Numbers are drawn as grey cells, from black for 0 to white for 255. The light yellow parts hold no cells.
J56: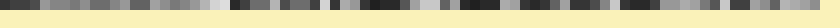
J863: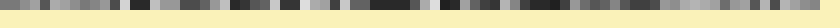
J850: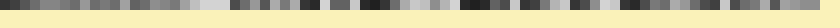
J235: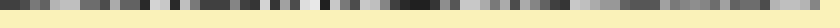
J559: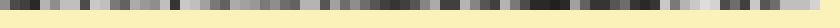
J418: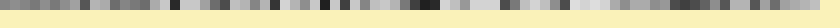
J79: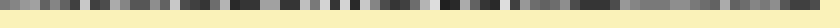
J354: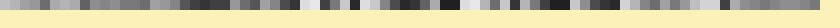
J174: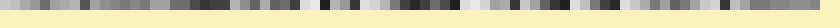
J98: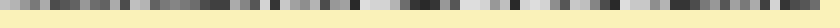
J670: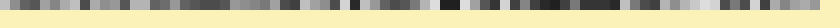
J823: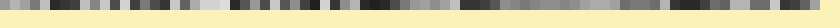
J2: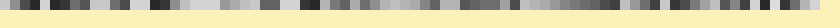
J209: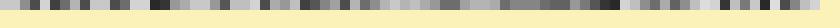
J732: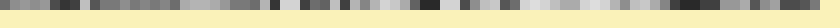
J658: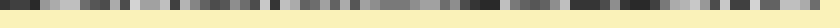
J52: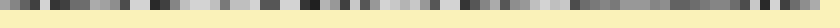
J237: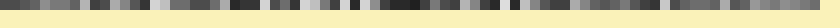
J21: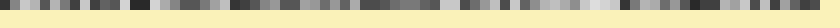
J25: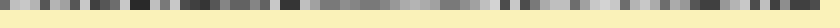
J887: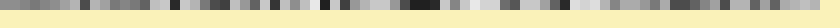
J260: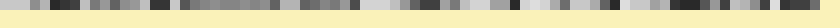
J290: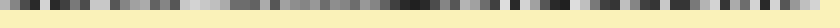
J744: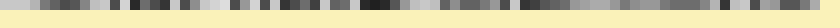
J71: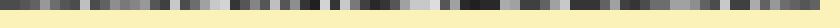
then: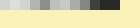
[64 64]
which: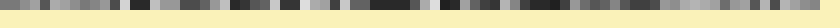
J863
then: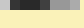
[161 121]

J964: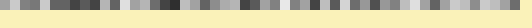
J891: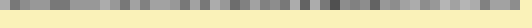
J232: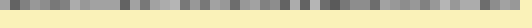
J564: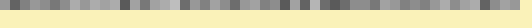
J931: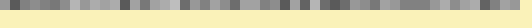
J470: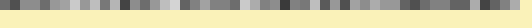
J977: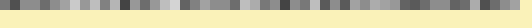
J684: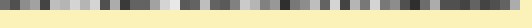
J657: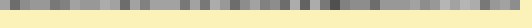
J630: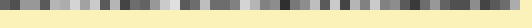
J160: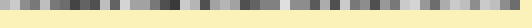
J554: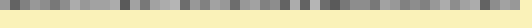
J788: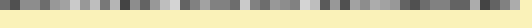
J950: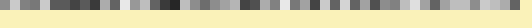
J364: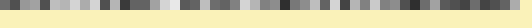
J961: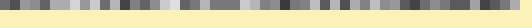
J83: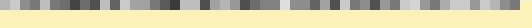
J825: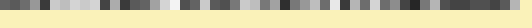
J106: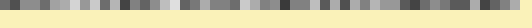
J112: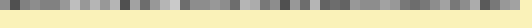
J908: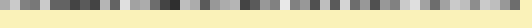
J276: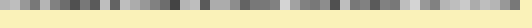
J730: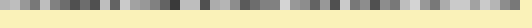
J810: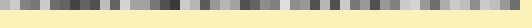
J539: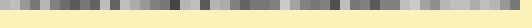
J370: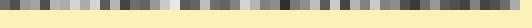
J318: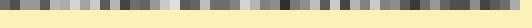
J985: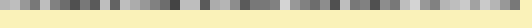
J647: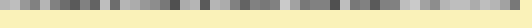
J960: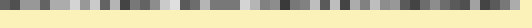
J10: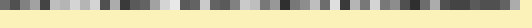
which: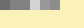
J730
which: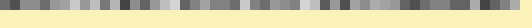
J788

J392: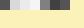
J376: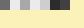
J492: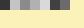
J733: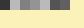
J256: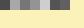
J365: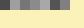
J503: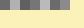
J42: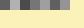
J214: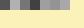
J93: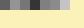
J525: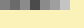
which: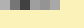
J214
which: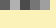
J42
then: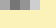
[84 96]

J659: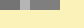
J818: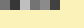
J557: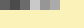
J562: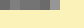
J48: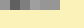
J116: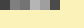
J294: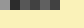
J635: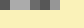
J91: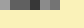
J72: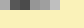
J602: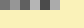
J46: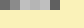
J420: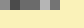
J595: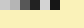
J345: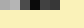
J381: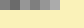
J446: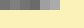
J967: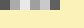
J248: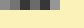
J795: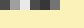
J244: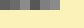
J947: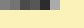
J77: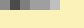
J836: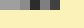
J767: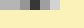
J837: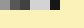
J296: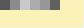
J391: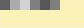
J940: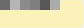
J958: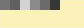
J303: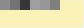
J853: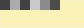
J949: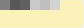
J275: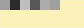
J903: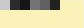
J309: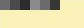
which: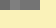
J562
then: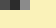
[107  55]
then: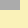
[107  87]

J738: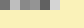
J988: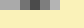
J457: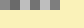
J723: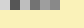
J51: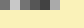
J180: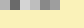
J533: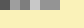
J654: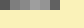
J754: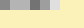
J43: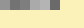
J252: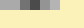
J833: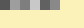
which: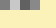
J833
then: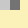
[86 66]
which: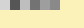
J723
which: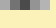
J252
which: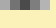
J988
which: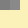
J654

